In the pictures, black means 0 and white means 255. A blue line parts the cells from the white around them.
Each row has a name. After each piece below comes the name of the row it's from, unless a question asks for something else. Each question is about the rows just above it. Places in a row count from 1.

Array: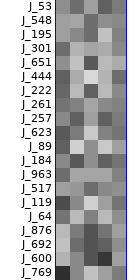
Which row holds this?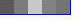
J_623
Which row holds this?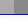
J_301
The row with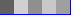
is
J_89
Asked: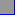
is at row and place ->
J_517, 2
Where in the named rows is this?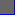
J_222, 1

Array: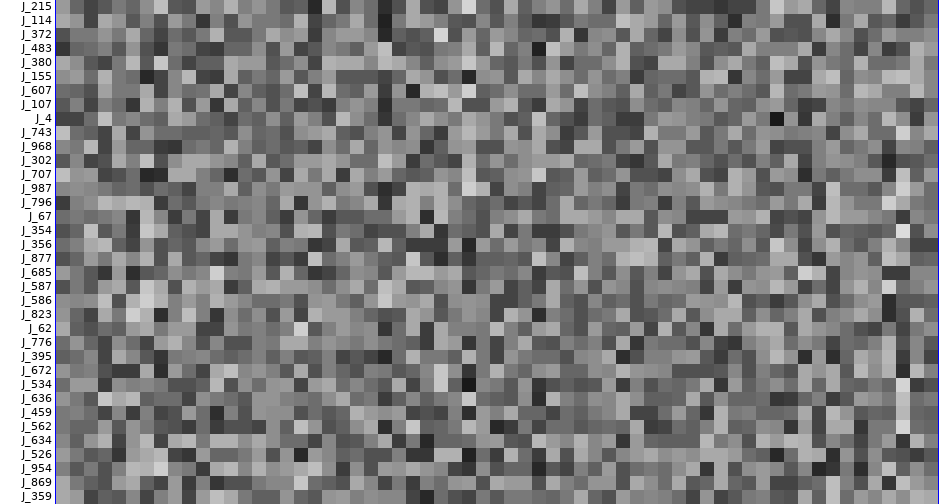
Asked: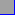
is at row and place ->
J_607, 4
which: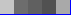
J_869
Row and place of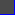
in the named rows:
J_354, 52
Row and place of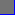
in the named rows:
J_607, 11

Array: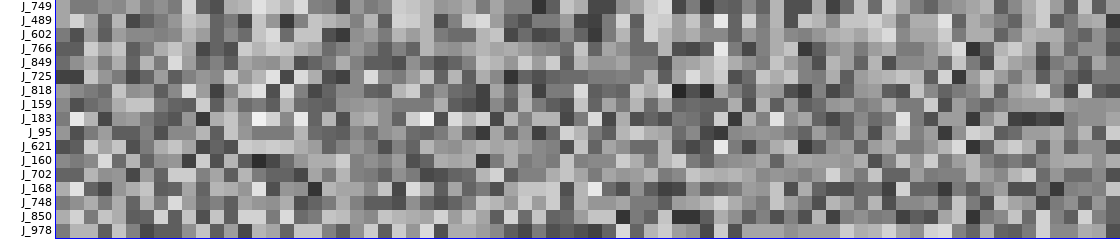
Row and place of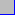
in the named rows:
J_850, 21
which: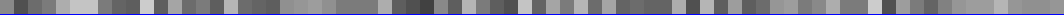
J_159
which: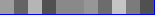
J_849
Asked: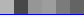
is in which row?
J_183
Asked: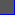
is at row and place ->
J_183, 9
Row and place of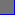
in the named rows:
J_183, 46
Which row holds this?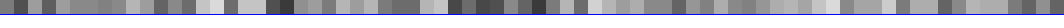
J_602

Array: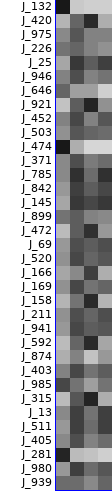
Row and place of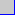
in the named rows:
J_132, 2
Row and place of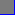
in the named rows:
J_371, 3

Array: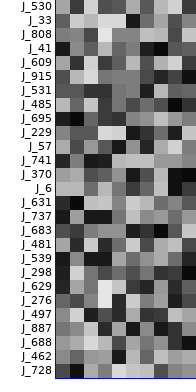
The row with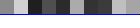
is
J_497
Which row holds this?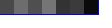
J_298
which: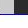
J_481
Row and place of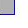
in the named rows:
J_609, 8
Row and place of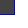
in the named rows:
J_915, 9

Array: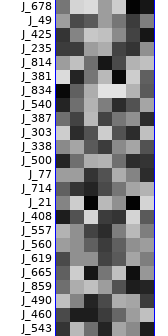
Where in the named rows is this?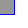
J_665, 7
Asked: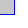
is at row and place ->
J_425, 3
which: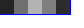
J_540
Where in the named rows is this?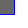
J_460, 5

